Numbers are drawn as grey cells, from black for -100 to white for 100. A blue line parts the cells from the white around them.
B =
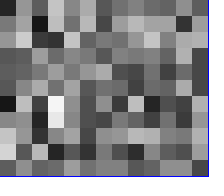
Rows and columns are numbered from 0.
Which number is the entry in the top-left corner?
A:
-71
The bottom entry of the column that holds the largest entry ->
-16
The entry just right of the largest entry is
12
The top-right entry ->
-27
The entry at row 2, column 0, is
18
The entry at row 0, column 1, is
18
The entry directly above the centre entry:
34
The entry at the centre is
-11
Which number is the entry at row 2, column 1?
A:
60
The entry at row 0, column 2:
-27
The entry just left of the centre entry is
-32
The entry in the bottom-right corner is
-44
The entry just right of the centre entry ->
-16
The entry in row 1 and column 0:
-5
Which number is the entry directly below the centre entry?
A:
12
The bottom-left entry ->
-27
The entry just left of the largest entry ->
-49
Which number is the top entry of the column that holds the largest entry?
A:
54

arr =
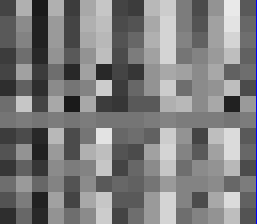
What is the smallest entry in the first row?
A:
-80
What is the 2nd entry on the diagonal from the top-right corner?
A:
78
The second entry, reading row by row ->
38
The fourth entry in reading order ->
38
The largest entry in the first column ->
-8
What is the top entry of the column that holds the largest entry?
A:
83
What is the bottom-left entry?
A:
-64
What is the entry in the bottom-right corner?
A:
-35
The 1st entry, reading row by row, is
-47
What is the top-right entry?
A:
-30
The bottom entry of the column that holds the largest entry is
49
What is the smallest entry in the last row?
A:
-69
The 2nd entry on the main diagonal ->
9
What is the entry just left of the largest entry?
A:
15
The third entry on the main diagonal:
-74

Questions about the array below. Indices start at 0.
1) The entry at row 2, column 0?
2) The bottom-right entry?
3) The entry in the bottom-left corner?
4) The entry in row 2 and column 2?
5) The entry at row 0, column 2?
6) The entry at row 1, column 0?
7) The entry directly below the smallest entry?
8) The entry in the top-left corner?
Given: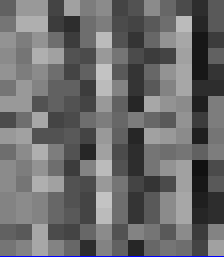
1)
15
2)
26
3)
-8
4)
15
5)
20
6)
-8
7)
-82
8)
-24
